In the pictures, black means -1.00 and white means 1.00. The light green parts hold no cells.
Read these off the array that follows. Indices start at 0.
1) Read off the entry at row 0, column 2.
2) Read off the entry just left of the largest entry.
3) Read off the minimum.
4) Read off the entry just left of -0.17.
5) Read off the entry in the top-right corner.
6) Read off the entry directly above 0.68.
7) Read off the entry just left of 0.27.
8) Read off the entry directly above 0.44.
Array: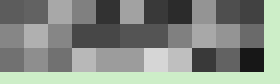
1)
0.32
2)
0.22
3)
-0.82
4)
0.16
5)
-0.49
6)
-0.34
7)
-0.61
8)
-0.44

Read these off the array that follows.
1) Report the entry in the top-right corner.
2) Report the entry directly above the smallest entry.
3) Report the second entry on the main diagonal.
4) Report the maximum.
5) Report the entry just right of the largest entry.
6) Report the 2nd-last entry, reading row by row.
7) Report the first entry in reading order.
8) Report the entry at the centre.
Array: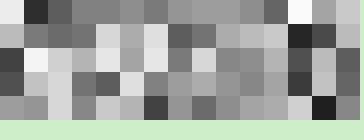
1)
0.58
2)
0.52
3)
-0.04
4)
0.96
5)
0.29
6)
-0.76
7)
0.85
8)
-0.04
